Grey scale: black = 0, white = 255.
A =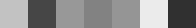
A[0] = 194
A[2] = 152
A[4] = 149
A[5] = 235

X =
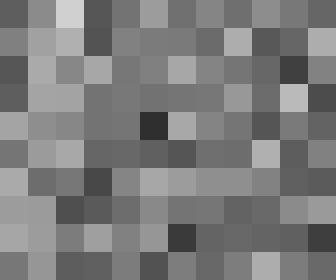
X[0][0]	94
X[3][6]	117
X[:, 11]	[102, 173, 130, 76, 99, 129, 91, 154, 62, 105]
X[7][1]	155
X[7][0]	156
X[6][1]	109
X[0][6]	112
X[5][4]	104
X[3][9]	108
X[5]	[117, 155, 168, 102, 104, 96, 85, 111, 109, 176, 93, 129]
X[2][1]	170
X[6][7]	143
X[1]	[128, 161, 176, 83, 129, 123, 122, 107, 173, 88, 102, 173]
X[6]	[170, 109, 119, 72, 133, 167, 156, 143, 143, 130, 96, 91]
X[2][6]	167
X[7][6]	116
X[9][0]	119
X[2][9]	103
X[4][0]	164
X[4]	[164, 142, 135, 115, 117, 47, 168, 132, 117, 85, 122, 99]
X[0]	[94, 139, 208, 86, 115, 156, 112, 133, 111, 141, 120, 102]
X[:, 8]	[111, 173, 117, 152, 117, 109, 143, 99, 104, 125]
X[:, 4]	[115, 129, 119, 120, 117, 104, 133, 109, 129, 124]
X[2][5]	128
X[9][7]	104

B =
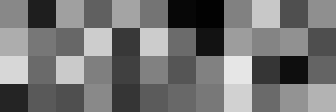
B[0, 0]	136
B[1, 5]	204
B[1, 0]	173
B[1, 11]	78
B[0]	[136, 30, 160, 96, 164, 116, 7, 2, 129, 200, 79, 143]
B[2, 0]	215
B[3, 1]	89
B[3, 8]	209
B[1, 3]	205
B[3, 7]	120
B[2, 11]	100

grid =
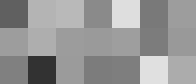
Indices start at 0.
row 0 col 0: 96
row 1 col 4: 158
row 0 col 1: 180
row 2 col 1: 50
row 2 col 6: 172

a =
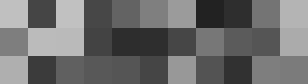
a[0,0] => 192
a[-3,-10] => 69
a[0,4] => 99
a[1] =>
[126, 187, 186, 67, 45, 46, 70, 119, 91, 85, 171]
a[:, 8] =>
[46, 91, 49]
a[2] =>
[175, 59, 96, 88, 85, 69, 152, 83, 49, 126, 123]
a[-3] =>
[192, 69, 193, 71, 99, 127, 155, 34, 46, 116, 180]

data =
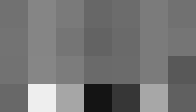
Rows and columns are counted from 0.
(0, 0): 113
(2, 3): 106
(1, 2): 117
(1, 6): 117
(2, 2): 124
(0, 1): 133
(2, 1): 134
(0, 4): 108
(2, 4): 107
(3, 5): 167

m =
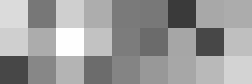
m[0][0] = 219
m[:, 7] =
[168, 71, 185]
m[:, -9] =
[219, 207, 71]
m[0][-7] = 207
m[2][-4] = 152
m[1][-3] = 166
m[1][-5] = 124
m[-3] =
[219, 119, 207, 173, 122, 120, 58, 168, 172]

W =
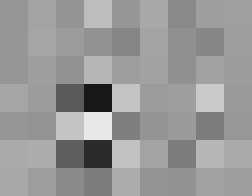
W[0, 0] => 149
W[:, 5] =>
[168, 163, 162, 155, 148, 163, 148]
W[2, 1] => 158
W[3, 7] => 201
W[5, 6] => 124
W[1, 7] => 134
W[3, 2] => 90
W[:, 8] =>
[159, 158, 156, 154, 151, 170, 158]
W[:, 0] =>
[149, 150, 149, 165, 149, 170, 168]
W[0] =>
[149, 163, 148, 189, 150, 168, 137, 157, 159]
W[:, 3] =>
[189, 146, 182, 24, 232, 42, 124]
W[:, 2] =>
[148, 155, 146, 90, 196, 94, 138]
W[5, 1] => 172
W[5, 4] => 194

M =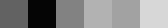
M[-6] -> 98
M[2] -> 130
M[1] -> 5
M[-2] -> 162

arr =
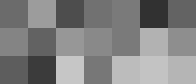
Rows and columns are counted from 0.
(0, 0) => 107
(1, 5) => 178
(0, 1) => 156
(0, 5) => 49
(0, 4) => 122

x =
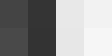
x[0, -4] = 68
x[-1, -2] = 231
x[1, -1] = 246
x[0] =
[68, 52, 232, 242]
